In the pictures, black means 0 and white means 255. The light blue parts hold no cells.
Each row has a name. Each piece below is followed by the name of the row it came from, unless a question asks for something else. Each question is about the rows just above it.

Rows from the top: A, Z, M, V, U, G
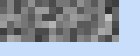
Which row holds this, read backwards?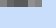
V
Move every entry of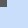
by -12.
[78]
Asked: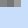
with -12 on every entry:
[120 106 144]

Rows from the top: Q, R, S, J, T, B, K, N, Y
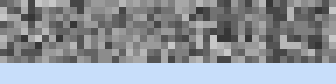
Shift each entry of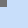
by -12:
[102]
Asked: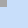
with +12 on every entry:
[179]
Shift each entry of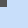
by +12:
[96]
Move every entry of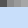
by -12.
[ 72 128 142 155]
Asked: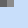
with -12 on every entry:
[ 87 128]
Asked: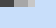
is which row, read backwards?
Q

